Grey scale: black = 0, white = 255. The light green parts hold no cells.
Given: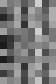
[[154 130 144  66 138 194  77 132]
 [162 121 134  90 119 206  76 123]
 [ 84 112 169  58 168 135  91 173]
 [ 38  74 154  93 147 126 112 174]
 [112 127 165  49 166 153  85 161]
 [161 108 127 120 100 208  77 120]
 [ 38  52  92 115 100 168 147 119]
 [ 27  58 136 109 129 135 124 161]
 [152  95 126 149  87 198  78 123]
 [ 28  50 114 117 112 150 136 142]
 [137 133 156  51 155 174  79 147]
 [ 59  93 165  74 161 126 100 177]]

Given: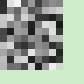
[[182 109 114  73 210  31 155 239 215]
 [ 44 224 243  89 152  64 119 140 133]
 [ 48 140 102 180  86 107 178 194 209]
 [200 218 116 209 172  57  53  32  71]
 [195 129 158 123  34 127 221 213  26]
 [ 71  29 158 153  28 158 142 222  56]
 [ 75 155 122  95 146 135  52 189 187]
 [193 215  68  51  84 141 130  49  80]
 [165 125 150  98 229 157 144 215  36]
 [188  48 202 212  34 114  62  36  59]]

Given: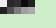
[[ 34  79 124 159 170]
 [238  40  47  10  33]]

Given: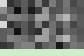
[[ 55  66 116 130 129  59  96 111  26  86 120 110]
 [215  50  71  91  56 125  59 122  82 118  73  90]
 [139  94  16  87  27  60 148  80  86 110  90  82]
 [ 94 132 126 117  88 162 158  97 152 182 113  90]
 [215  49  74  90  62 128  55 112  78 120  71  91]
 [ 92  99  19  87  59  44 158 114  58 107  93  83]
 [ 94 132 123 114  90 163 159 101 151 183 111  88]]

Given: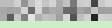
[[171  94 200 129 228 176 193 188 161 216  84 191 210  36 209 205]
 [188 190 208 148 193 216 197 211 173 194 121 203 206  70 201 212]
 [168 162 166 212 106 214 156 171 168 107 106 165 154 195 159 162]]

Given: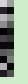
[[ 29  79]
 [212 157]
 [ 35  10]
 [183 147]
 [141  89]
 [  3  19]
 [ 68  53]
 [  9  10]
 [ 90 100]
 [  3 122]
 [177  10]]

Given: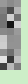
[[ 66 185 126]
 [153 139 150]
 [127  77 181]
 [116 207 114]
 [115  22 211]
 [137 132 154]
 [202 145 147]
 [206 147 147]
 [142 112 163]
 [227  56 191]]

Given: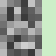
[[186  92  77  95  57 174]
 [186 132 113  62 195 129]
 [157  57 195  73  96 141]
 [130  57 137  59  90  94]
 [113 156 177 179  81 174]
 [ 92 192 140 125 184 150]
 [134  98  56 102 123  90]
 [169  59 169 206 195  88]]
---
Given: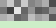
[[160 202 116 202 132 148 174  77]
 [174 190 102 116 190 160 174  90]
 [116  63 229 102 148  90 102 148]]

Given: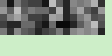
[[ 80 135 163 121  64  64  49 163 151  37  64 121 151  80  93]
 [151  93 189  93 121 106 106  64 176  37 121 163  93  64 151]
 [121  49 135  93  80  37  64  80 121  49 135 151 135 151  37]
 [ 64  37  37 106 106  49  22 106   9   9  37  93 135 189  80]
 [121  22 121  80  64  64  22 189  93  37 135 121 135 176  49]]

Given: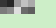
[[123 138 222 107  94]
 [ 53  37 154 194 170]]

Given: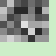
[[180 210 180 149  52 149 149]
 [108 194  92  68 108  80 108]
 [ 80 137  80 224 165 165 180]
 [194 121  40  40 121  40 180]
 [137  92 108  52 210  40 121]
 [165  68  92 149 137  80  92]]

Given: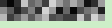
[[141  91  33  77 128  47 210 156  18 103   6  77 115 141  33]
 [184  63 103 156  91 141 184  77  91  63  63 197  91 210 156]
 [ 47   6  47 197 103 128  63 210 156 115 171 128  18  47 156]]

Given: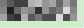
[[119  89  64  64 176 190 148 163 104 163 119]
 [163  64  48 176  89 119  77  77 217  77 148]
 [134  32 104 148 134  48 148 104 119 217 134]]

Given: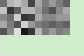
[[111 181 194 168  68 168 124 152 124  97]
 [ 84 136 222  23  54 181 124 152 124 136]
 [168 124  84 207 152 124 111  97 111  97]
 [136 111 207  54  68 168 136 136 152 152]
 [194  54  97 181 181 152 111  84 136 168]]
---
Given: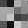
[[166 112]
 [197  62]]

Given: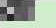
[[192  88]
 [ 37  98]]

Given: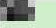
[[47 71]
 [18 45]]

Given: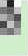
[[ 99 195]
 [139  82]]

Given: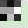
[[163 254]
 [194  43]]

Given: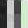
[[206  65]
 [189  93]]

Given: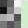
[[130 202]
 [187  83]]

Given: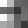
[[ 96  52]
 [178  98]]
